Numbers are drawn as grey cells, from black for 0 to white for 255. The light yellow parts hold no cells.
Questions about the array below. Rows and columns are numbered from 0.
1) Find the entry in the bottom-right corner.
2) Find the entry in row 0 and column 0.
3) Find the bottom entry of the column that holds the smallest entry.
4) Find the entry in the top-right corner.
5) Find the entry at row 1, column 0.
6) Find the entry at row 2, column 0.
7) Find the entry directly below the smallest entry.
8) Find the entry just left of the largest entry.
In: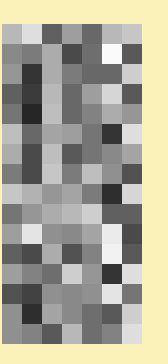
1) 222
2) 184
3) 130
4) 198
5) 137
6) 150
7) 104
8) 110

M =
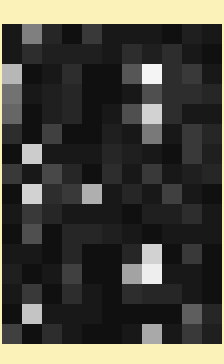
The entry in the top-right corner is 24
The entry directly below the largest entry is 79
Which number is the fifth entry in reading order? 57
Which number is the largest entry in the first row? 127
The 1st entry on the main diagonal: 24
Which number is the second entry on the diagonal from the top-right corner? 24
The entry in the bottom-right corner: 31
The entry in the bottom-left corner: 64
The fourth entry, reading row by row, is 16
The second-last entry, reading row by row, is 57
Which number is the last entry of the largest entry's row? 24
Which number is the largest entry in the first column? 183
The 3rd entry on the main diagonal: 24
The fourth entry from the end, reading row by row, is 169
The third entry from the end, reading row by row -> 24
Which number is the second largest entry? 238
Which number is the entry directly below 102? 45
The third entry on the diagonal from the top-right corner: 45
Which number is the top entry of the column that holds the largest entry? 24

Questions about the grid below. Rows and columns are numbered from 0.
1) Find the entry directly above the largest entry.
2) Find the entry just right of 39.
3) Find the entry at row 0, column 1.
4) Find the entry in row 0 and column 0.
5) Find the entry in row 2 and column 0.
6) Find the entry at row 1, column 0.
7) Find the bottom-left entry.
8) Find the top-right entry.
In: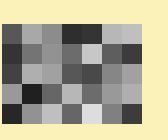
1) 108
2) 146
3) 168
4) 87
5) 66
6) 52
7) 39
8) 191

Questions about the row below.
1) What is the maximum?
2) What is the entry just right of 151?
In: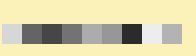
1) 237
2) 43

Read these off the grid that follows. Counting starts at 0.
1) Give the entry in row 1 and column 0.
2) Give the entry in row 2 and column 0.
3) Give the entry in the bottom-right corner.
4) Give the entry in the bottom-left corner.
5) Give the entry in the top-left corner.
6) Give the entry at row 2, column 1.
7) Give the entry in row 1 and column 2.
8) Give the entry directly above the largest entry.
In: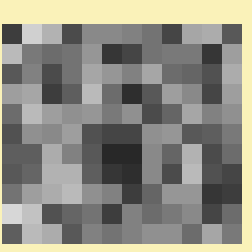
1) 186
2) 88
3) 121
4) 94
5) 61
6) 129
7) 108
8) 115

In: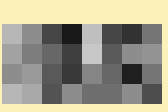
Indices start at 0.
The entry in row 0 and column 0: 183
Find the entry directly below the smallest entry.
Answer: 63
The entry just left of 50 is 70
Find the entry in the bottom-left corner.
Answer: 183
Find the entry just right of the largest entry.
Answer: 89
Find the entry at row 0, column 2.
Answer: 70
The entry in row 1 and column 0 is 162
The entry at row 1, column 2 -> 103
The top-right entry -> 117
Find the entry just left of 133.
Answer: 56
